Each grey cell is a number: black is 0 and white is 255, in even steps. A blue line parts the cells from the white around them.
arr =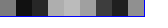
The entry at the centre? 187
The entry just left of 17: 124
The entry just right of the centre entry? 160

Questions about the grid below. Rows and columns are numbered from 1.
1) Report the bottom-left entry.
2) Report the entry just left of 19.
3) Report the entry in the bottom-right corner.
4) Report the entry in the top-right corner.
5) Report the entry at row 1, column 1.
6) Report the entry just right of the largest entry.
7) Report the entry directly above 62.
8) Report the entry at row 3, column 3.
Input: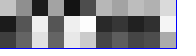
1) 62
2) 163
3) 171
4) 218
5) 195
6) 41
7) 27
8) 225

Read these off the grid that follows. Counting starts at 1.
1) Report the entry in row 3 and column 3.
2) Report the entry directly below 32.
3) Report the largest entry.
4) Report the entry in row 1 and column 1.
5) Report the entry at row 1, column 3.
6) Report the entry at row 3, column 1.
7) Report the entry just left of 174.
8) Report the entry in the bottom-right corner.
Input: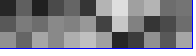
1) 166
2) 109
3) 222
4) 38
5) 32
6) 145
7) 137
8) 166

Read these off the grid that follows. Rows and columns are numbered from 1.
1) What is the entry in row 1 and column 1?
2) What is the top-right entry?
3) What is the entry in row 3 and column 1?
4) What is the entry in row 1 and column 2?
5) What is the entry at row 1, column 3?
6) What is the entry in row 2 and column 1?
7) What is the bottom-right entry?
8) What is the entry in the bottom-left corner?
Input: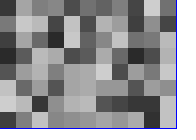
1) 55
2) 113
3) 63
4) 165
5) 127
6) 121
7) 194
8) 63

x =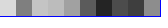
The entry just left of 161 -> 188
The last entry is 141
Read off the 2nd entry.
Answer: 127

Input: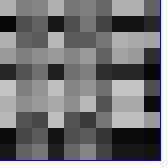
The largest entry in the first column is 196
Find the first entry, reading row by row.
175
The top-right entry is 98
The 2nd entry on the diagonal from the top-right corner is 17
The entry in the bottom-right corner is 17
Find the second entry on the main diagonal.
77
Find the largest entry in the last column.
162
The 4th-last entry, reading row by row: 65
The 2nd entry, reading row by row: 126
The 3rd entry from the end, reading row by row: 23
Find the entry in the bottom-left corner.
23
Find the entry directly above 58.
183
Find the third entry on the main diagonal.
90
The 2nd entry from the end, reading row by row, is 23
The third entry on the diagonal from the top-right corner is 175
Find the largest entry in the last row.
133

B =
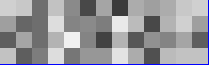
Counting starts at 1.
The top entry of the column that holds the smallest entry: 59
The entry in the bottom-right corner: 194
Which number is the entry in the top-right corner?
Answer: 208
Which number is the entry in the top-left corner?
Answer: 208
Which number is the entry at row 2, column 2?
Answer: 102
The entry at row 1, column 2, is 200
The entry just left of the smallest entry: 165
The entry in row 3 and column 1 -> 94
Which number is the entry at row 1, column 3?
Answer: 110
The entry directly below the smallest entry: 233
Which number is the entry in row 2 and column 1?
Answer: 159
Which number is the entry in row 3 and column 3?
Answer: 110
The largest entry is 240
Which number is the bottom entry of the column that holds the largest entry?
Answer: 118
